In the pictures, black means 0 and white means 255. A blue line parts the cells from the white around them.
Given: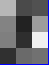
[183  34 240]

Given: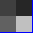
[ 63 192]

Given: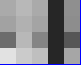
[170 177 133  38]

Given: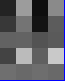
[ 35 116  83 201]

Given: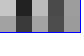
[198  58]

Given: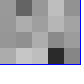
[153 173 173  42]

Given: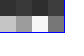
[ 49 156]

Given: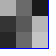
[175  89 196]
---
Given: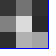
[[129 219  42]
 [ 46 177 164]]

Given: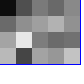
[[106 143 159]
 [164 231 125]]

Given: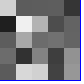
[[ 31 240 179]
 [ 93 168 108]]

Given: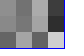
[[137 119 164]
 [101 165  99]]

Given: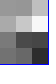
[[170 200 247]
 [122  74  70]]

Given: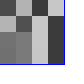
[[180  80 199]
 [114 122 199]]
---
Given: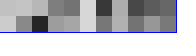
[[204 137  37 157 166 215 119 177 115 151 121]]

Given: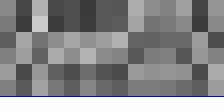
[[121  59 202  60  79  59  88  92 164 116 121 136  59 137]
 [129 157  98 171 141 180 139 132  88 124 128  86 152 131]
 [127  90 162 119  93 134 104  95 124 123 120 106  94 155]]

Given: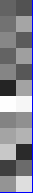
[[114 165]
 [ 99 159]
 [ 36 163]
 [131 144]
 [200  42]
 [148 222]]

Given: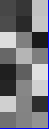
[[ 76  41 197]
 [103 181 126]
 [ 37 135 209]
 [113 131 147]]

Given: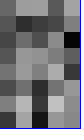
[[ 84  45  60  71 127]
 [ 85 150 146 125  94]
 [ 76 112  46 114 150]
 [ 56 164  20 151 135]]

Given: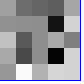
[[144 143 142  18 210]
 [169  72 142   4 210]]
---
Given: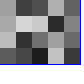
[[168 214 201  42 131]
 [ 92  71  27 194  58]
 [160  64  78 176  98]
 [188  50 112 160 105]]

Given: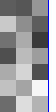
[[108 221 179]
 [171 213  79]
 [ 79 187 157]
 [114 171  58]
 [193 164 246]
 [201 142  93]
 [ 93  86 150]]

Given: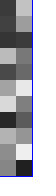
[[141 239]
 [163 232]
 [ 59 194]
 [ 65 157]
 [179 149]
 [217 127]
 [187 120]
 [ 73 105]
 [ 40  91]
 [ 53  59]
 [134  32]]

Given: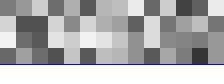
[[103 159 110  81 197  89 189 183 144  89 167 124  53 152]
 [124 152 204 110 175  89 183 189 234 103 204  66  97 234]
 [242 110  89 228 204 242 228 197 144 220 138 132 124 152]
 [212  81  81 212 138 212 175 159  97 220 116 159 189 116]]

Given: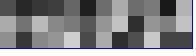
[[172 115 187 135 122  87 149 194  47 149 128 194]
 [143  55 135 149 207  74 172  47  80 201  68  68]
 [ 80  39  55  62 102  31 109 172 109 122  25 179]]

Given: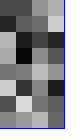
[[ 80 218 117  95]
 [133 154 182 102]
 [117 125 188 147]
 [ 37  95 109 203]
 [ 74  74 147 176]
 [203  53 133  29]
 [182  29  67  37]
 [170   7 139  87]]
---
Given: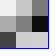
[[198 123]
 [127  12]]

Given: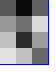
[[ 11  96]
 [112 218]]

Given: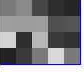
[[138  70]
 [156 157]]

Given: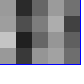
[[ 42 102]
 [ 78 125]]

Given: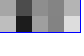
[[ 76 142]
 [ 28 159]]

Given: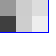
[[205 221]
 [206 238]]
